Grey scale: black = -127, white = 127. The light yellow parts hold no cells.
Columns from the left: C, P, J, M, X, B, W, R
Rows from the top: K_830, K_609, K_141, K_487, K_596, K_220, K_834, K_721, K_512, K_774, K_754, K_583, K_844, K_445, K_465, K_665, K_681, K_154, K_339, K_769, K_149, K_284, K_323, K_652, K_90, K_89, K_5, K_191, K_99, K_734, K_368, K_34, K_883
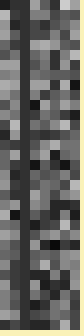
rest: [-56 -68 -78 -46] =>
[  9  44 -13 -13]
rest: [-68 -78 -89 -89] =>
[ -1 -78   9]
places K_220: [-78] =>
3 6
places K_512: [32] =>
2 4 5
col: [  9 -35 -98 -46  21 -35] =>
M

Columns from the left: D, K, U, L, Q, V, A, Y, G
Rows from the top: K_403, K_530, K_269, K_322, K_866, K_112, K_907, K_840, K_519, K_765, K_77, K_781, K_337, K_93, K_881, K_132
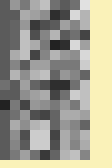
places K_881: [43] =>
7 9
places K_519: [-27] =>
4
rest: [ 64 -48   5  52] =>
[-36 -15 -59]
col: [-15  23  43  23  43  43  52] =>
A
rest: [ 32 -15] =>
[-70 -27  52  64   5]

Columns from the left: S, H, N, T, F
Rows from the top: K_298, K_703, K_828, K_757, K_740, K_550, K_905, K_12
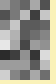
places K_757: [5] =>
5
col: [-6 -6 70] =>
H
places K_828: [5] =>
1
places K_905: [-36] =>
4

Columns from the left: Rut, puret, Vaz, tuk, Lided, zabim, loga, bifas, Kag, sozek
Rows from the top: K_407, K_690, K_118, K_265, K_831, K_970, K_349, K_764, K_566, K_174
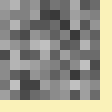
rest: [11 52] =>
[ 42  31  11   1 -31  11  64 -52]
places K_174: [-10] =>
2 5
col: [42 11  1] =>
Lided

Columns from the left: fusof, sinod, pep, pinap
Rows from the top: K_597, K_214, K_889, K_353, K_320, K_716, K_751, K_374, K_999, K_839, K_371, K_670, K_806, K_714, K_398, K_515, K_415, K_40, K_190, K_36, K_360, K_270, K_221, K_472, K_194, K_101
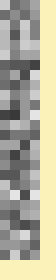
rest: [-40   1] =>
[48]
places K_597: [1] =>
3
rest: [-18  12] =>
[-18  24]
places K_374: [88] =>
4
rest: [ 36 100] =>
[-51 100]
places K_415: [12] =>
1 4

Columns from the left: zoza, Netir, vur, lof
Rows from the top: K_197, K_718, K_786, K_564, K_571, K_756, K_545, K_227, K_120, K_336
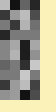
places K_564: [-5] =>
2 3 4
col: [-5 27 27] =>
Netir
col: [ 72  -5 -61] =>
lof
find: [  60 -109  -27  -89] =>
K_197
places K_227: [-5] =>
1 2 4

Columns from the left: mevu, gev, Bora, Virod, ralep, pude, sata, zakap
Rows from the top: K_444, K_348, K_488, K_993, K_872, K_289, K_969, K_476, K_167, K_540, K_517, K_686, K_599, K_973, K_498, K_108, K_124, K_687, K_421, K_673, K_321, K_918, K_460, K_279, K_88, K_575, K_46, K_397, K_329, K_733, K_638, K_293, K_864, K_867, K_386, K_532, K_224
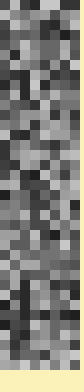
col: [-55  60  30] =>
Virod
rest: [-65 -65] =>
[  0  49 -86]
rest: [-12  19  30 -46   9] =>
[30]

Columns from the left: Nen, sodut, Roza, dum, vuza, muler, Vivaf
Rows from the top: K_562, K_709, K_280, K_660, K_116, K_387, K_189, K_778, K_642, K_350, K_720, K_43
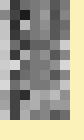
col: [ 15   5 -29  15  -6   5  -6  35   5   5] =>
vuza
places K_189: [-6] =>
4 5

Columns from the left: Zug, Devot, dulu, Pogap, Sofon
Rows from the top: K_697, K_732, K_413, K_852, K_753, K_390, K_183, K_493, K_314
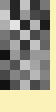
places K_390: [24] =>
2 4 5
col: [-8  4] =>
Sofon
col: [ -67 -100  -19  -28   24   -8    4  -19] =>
Sofon
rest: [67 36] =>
[-8]

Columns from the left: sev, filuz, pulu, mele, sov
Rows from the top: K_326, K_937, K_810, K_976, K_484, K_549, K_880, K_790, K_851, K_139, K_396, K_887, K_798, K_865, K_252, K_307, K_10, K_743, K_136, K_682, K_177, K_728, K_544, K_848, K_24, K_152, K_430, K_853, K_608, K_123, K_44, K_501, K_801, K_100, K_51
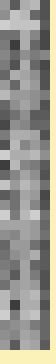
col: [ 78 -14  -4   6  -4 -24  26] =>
sev
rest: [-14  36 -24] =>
[-36]

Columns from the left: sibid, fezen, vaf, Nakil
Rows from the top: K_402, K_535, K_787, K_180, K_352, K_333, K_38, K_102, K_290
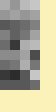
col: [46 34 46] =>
vaf
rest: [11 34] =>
[-51]
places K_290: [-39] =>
1 2 3

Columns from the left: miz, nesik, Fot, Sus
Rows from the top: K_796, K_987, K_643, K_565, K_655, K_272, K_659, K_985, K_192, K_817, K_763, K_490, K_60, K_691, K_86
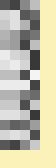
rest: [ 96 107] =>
[ 85 -71]
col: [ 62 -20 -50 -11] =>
Sus
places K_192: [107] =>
1 2 3
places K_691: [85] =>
1 3
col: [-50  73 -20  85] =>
Fot
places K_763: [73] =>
1 2 4

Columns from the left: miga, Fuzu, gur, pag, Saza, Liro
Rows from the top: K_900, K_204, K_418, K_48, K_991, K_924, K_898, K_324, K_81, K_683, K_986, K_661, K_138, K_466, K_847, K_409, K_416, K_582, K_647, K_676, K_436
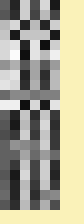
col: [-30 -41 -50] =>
miga
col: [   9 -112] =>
gur
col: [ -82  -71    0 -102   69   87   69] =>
Saza
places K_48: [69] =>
1 3 4 5
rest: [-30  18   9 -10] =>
[ 78 -71]
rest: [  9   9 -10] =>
[0 0]

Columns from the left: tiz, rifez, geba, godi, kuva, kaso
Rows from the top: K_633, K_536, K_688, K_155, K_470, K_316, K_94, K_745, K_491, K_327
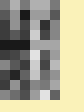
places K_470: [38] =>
4 5 6
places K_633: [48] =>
2 4 5
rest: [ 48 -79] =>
[6]
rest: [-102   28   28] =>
[-39]

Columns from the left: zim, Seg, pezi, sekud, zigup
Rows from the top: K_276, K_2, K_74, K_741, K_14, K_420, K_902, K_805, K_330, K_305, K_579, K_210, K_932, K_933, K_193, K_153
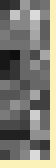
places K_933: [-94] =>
1 2 3
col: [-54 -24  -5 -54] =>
pezi

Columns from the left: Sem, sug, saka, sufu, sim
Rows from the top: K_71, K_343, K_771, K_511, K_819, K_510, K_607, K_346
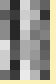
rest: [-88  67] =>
[-9  1]
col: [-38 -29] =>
sim
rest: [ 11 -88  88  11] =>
[-9]
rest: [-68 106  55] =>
[-58]

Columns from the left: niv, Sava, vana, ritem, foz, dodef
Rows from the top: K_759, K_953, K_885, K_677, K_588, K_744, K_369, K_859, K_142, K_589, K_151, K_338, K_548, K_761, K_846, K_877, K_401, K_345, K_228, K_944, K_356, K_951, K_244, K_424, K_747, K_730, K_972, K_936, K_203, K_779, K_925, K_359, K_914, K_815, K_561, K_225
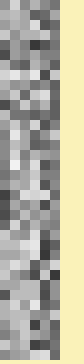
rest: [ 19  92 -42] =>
[-11]
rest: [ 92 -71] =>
[0]
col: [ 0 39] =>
Sava
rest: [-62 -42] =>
[-11]
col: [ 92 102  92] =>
ritem

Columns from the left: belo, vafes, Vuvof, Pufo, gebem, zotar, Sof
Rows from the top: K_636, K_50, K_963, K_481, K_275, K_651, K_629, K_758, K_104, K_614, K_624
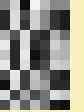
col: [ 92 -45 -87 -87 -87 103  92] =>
vafes
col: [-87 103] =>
vafes

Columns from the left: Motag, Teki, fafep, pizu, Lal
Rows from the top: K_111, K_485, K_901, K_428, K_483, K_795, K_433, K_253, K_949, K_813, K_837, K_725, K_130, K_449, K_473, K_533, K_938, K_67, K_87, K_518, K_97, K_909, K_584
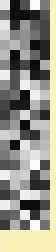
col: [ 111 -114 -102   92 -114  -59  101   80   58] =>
fafep
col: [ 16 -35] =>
Motag

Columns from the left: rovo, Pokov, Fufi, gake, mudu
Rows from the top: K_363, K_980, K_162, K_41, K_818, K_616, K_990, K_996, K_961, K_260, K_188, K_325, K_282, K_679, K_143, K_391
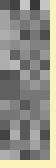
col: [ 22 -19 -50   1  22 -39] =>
mudu
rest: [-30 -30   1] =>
[22  1]
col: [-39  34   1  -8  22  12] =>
mudu
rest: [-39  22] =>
[-19]
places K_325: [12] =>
3 5

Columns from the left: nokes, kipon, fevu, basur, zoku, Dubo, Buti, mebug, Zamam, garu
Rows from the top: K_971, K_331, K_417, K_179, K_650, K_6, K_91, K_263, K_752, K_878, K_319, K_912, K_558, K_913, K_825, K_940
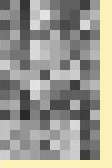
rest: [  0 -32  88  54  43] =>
[ 21 -11   0  43]
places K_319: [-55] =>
3 6 7 9
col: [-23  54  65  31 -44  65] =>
zoku
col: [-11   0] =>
basur
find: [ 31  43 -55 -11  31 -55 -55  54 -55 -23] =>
K_319
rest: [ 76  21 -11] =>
[-32 -32 -32   9]
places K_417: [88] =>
4 9

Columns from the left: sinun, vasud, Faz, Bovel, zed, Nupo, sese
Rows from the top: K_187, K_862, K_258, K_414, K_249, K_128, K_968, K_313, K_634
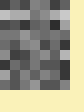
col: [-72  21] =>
Faz
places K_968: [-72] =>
1 7
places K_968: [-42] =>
3 5 6
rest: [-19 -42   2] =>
[ 12 -54 -19 -72]
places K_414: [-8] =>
1 2 4 6
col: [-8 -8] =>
Bovel

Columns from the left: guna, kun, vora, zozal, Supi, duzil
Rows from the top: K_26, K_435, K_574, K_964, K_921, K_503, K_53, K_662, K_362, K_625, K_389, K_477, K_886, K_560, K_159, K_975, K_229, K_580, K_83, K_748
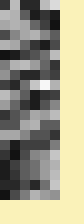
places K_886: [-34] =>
5 6
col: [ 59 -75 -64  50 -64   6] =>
duzil
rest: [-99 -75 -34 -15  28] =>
[59]
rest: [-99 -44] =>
[6]
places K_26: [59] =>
2 5
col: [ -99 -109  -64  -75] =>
kun

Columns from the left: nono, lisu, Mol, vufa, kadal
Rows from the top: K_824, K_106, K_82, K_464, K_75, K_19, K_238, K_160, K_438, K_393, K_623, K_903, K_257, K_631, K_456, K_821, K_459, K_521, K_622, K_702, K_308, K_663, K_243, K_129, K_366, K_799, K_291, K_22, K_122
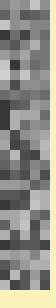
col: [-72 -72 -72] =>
nono
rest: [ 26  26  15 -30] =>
[-7]
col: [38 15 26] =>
vufa
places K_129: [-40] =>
2 4
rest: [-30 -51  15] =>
[-51]

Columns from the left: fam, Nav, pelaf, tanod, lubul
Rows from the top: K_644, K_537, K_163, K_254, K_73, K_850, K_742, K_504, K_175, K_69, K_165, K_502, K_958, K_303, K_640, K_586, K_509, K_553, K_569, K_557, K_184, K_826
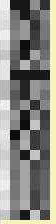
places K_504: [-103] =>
2 3 4 5
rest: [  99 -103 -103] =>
[-103 -103]
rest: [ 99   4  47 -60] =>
[-7]

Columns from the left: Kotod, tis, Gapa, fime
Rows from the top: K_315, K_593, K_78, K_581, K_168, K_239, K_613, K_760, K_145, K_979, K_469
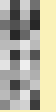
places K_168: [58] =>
1 2 4
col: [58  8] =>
Kotod

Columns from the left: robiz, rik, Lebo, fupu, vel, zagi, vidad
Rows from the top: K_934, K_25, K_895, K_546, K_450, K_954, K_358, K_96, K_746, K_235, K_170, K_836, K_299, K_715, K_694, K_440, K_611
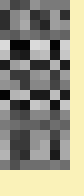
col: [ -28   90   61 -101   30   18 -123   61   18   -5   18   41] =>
robiz
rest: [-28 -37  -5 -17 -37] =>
[-17 -28]
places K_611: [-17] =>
3 4 5 7
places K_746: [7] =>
2 4 5
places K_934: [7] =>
1
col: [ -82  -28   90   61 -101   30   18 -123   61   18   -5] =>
robiz

